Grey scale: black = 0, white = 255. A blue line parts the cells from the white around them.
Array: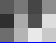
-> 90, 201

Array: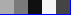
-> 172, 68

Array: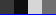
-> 56, 112

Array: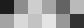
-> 28, 50

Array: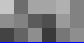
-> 198, 142

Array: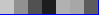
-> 199, 92
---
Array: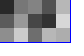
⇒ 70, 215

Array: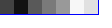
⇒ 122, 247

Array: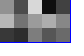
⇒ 155, 216

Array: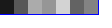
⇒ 150, 211

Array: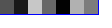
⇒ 103, 199

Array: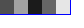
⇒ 27, 230

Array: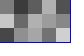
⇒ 177, 208

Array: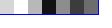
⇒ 18, 255

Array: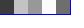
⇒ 152, 251
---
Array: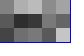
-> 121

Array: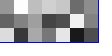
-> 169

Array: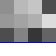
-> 54

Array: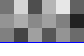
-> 160

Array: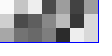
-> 105

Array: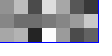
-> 36

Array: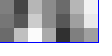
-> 251

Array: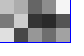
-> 151
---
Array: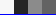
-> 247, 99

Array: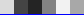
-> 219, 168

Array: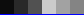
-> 12, 132

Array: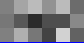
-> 128, 98

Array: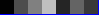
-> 2, 57

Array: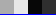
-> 172, 47

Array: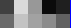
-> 64, 97

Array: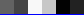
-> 98, 34
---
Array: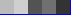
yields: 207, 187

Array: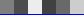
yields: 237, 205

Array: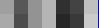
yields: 203, 192

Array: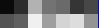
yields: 240, 221

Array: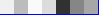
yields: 250, 240

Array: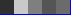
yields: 201, 127

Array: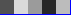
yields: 218, 188

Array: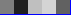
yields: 212, 191
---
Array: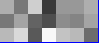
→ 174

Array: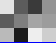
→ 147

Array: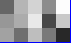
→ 253

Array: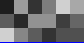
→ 168

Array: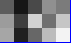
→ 123

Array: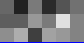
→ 113

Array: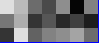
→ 130

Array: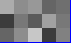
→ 111

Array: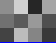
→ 165

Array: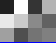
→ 180
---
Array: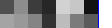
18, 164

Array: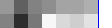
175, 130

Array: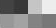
237, 152

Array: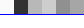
166, 250

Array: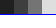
222, 32

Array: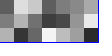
169, 179

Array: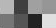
150, 118

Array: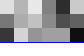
202, 55

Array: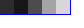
215, 45

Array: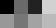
209, 152
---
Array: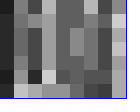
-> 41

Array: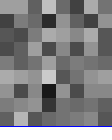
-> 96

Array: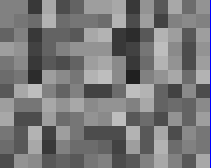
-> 76

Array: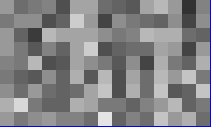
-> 153

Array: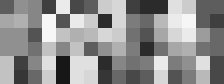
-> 194

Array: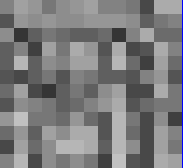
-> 130

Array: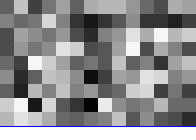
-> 183

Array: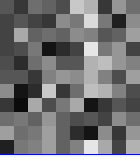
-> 32
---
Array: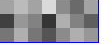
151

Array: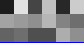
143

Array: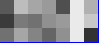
50

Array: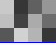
54

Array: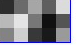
154

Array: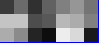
25

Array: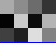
130
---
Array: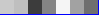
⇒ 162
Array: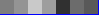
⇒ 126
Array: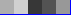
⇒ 152
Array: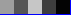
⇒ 85
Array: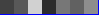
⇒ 97
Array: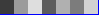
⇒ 155
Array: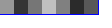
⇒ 118
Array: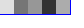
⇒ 151
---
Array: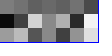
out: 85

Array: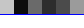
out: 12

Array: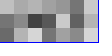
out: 214

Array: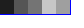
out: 30

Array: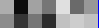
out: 118

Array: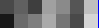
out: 126

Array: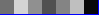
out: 144

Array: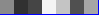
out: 69
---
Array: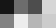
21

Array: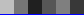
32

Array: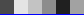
32

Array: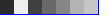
43

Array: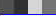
49

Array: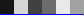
23
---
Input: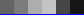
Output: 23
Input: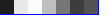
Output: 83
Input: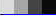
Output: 11
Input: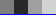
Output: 210
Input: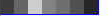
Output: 38
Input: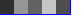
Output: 78
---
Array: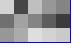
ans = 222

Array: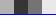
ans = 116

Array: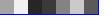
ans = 38

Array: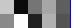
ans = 32

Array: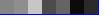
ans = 198

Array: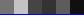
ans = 69
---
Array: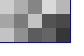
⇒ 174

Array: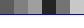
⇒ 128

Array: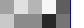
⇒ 224

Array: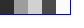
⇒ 157

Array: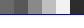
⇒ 88

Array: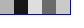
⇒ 22
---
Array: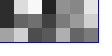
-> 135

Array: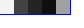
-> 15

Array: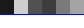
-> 122

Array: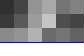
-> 117

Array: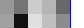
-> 181

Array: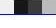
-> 58

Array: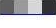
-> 214

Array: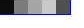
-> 201

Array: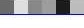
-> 28

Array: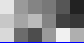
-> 86
